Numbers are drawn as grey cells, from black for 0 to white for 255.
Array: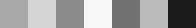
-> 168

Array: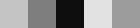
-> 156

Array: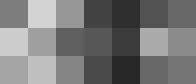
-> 117

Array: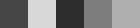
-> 125

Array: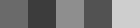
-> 106

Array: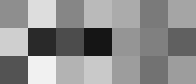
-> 149

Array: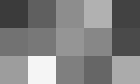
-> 127

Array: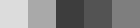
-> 126
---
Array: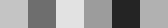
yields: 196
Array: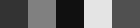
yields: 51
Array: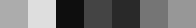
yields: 172
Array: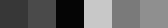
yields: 55
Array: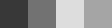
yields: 56
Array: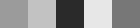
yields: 155
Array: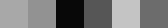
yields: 168
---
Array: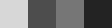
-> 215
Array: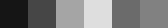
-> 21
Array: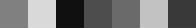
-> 128
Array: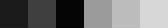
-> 27
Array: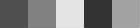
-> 79
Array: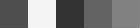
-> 78
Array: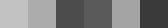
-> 194
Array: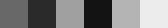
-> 104
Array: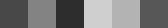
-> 72
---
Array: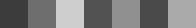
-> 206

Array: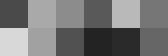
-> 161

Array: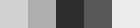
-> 209

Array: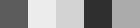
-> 91

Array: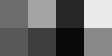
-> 235

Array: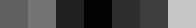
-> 32
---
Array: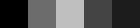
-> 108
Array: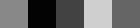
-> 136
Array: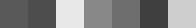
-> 206
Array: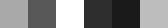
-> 189
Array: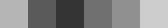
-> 181
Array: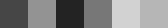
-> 182
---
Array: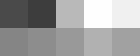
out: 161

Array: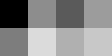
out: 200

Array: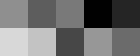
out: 107

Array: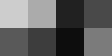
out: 123

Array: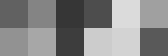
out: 89

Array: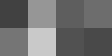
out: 73

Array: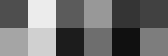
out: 125

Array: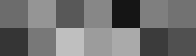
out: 80

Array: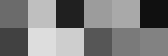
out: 130
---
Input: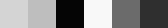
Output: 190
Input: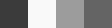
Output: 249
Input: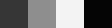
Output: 142
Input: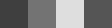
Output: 115
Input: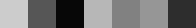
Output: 86
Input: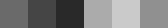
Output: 69
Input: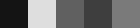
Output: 222
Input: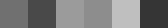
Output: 73
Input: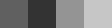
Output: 51
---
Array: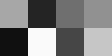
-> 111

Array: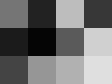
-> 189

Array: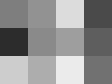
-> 220

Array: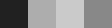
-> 202

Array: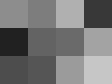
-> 176

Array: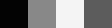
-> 244
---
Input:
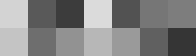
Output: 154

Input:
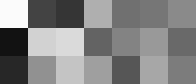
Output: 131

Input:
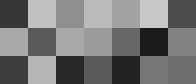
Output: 103

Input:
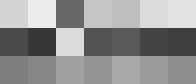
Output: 89

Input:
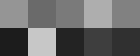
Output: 35

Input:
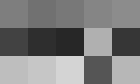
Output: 39

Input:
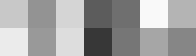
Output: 118

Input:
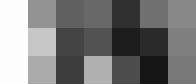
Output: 29
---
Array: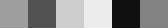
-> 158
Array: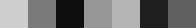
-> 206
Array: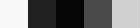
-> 248
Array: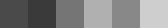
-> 74
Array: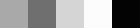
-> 169
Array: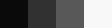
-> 10
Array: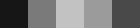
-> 22
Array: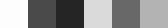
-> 253
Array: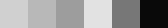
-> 208
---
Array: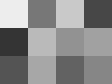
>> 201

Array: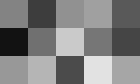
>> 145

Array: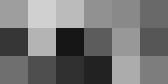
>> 187

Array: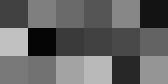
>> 106

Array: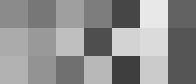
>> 159

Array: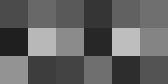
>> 89

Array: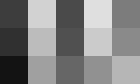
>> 74

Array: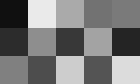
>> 170

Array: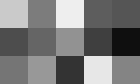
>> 238
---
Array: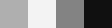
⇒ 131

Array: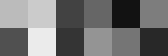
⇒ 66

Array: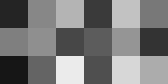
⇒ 180

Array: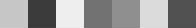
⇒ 238

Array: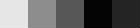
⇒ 87

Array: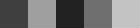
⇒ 34

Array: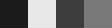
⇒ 61

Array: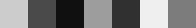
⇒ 16
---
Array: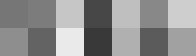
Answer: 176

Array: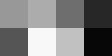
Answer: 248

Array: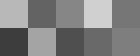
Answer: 79

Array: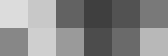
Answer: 76

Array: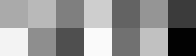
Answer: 113

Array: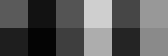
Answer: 173
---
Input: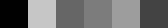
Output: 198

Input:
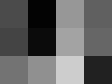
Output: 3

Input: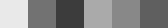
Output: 114

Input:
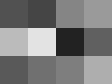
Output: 69

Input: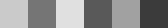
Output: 117

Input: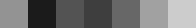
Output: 27

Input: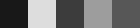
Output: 221

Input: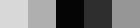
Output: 175

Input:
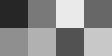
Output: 121

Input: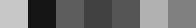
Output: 21
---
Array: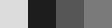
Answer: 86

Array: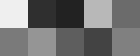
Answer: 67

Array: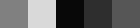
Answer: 46

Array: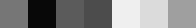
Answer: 219

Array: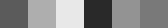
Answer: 147

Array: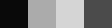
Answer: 213

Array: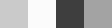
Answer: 62
